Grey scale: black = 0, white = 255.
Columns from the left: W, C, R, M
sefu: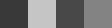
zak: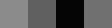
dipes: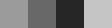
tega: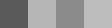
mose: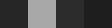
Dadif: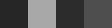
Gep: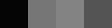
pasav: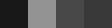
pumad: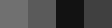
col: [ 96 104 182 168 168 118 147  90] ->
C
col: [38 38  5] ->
W
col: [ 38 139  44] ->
R
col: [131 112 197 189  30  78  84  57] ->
M
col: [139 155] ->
W

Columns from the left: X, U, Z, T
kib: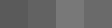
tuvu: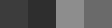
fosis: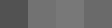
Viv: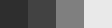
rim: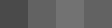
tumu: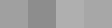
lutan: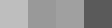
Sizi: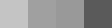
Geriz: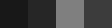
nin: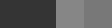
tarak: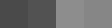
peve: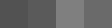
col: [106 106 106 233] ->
T
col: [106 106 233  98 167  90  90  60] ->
T
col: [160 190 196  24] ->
X
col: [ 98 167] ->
T
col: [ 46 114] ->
U
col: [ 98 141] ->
U

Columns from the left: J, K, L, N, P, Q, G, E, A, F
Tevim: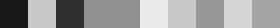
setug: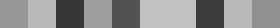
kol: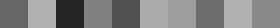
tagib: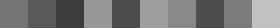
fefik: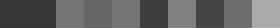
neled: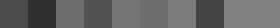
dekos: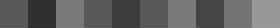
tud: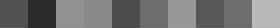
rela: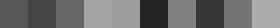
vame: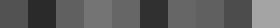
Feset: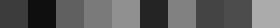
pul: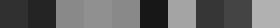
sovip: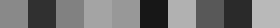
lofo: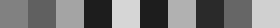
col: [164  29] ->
N
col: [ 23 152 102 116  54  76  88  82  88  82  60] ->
J
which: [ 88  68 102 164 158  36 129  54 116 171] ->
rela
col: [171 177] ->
F
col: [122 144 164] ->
N

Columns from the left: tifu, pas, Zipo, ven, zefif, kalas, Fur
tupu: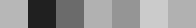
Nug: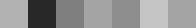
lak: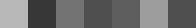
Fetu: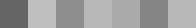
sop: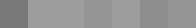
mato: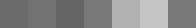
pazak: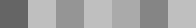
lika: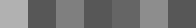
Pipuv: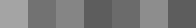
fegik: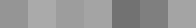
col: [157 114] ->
pas
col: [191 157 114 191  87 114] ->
pas

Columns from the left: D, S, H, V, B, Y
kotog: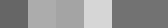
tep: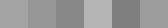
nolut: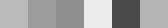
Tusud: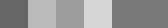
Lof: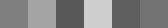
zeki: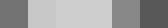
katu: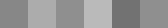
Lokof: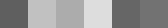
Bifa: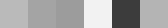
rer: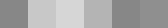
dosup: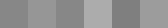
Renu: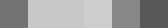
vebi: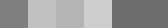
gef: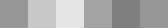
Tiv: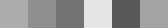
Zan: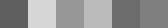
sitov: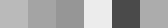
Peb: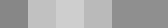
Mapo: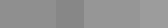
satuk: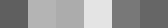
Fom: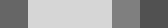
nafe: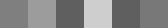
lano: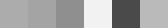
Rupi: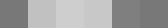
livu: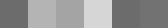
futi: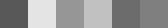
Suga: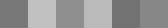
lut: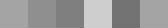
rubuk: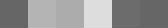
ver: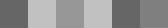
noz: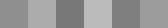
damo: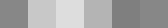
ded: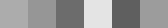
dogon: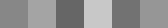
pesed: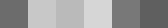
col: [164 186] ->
D
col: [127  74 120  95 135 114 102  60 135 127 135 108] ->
B
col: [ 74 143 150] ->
B
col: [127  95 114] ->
B
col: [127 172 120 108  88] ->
D
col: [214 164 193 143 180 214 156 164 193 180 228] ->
S
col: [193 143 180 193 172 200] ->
S

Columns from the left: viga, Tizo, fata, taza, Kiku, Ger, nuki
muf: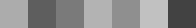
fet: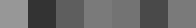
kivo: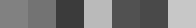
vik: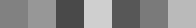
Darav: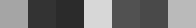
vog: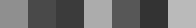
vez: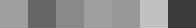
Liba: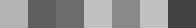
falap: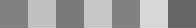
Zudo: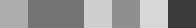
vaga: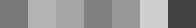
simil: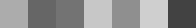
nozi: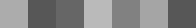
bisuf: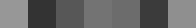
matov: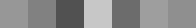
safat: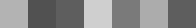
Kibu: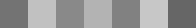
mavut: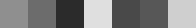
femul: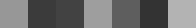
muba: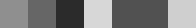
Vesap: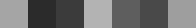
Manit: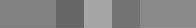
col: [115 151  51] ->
Tizo
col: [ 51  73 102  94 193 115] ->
Tizo
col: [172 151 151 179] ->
viga
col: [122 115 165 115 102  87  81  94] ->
fata

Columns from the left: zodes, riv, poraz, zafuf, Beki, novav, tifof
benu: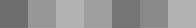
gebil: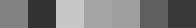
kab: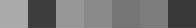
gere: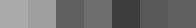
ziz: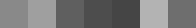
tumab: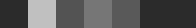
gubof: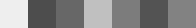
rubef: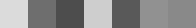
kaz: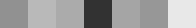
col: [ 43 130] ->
tifof
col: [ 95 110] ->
tifof
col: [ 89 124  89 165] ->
Beki

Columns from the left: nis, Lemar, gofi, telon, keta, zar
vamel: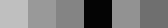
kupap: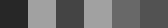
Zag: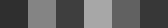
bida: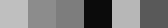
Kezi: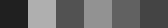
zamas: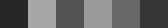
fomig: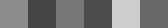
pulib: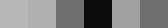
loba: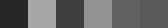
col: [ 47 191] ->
nis
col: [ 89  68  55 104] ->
zar
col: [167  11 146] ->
telon
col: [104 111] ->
zar
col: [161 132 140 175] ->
Lemar
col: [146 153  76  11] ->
telon
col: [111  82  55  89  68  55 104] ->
zar

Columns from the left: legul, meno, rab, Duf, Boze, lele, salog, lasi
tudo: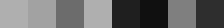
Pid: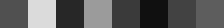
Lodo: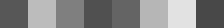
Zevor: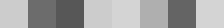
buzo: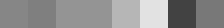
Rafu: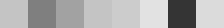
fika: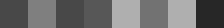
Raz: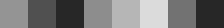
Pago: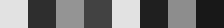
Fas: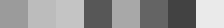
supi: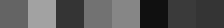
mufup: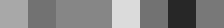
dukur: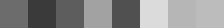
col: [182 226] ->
Boze
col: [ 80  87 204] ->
legul
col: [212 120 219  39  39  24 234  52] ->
lasi
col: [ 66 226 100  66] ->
salog
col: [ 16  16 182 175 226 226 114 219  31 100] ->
lele
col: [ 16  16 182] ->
lele
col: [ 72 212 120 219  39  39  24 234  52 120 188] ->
lasi

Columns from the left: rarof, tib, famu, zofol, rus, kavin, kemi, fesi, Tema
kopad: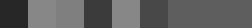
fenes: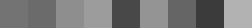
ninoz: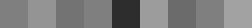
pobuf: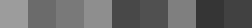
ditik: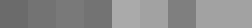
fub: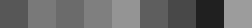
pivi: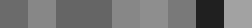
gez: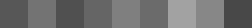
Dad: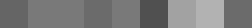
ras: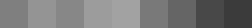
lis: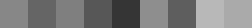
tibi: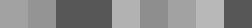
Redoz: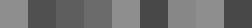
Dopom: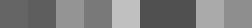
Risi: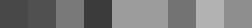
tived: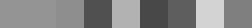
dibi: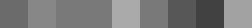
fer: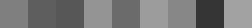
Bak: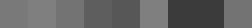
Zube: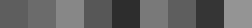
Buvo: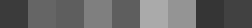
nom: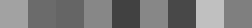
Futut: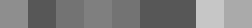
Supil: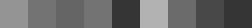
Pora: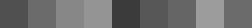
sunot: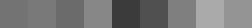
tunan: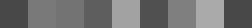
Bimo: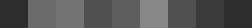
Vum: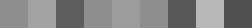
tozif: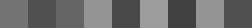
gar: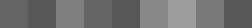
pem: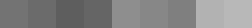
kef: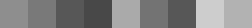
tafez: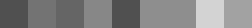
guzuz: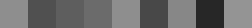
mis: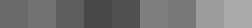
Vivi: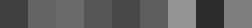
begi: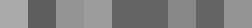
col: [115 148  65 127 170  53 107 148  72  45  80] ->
Tema
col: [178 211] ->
fesi
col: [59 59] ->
rus
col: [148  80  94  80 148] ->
tib
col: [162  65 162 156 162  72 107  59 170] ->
Tema
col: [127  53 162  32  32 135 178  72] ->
fesi
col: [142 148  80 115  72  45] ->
rarof

